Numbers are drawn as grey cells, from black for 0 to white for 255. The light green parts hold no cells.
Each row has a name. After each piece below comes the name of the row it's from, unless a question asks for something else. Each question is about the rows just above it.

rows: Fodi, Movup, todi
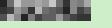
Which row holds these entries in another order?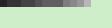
todi
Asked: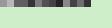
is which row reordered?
Movup

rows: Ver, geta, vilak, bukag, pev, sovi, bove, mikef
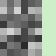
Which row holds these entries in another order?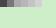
geta
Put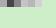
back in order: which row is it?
pev
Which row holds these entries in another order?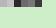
bove

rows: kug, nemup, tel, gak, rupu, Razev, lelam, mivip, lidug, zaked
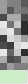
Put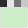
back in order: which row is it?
gak
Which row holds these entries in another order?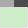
tel
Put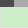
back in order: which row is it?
tel
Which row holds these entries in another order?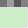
nemup
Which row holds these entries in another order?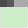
lidug
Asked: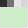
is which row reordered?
rupu
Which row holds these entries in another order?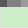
kug

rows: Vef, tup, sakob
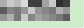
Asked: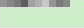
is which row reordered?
sakob
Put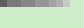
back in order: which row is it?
sakob

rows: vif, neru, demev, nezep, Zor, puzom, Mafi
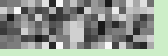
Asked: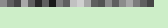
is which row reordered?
nezep
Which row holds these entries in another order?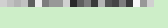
neru
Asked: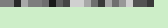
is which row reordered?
Zor
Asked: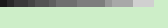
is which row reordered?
Zor

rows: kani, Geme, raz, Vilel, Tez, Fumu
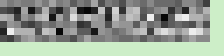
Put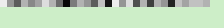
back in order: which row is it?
Tez
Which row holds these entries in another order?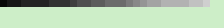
Geme
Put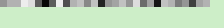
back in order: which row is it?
raz
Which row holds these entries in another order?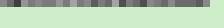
kani
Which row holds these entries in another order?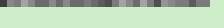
Fumu

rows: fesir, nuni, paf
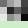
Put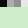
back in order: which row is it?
paf
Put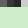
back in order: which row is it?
nuni
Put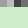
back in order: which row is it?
fesir

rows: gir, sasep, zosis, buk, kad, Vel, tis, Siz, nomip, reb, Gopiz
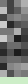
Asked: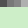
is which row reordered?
Gopiz
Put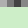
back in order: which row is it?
gir

